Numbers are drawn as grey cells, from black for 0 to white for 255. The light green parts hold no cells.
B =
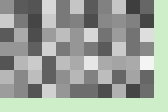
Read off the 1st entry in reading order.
143
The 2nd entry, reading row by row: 90
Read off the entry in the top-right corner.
102
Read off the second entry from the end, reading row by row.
69
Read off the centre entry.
150
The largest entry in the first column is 203
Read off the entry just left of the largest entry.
170
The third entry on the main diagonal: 77
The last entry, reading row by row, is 109
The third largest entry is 222
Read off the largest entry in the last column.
244
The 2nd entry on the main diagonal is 121
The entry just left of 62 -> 197
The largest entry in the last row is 209
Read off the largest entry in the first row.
216
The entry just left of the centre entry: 121
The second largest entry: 230
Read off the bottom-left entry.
156
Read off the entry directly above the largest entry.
136
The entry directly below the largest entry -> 102
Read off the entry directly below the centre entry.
170

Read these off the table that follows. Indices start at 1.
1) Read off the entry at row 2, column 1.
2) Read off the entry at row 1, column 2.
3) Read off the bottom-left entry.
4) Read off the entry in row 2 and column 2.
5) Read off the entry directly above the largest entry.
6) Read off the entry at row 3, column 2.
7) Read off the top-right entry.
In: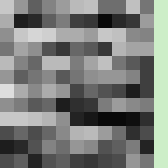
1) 172
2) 150
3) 76
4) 29
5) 150
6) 199
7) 117
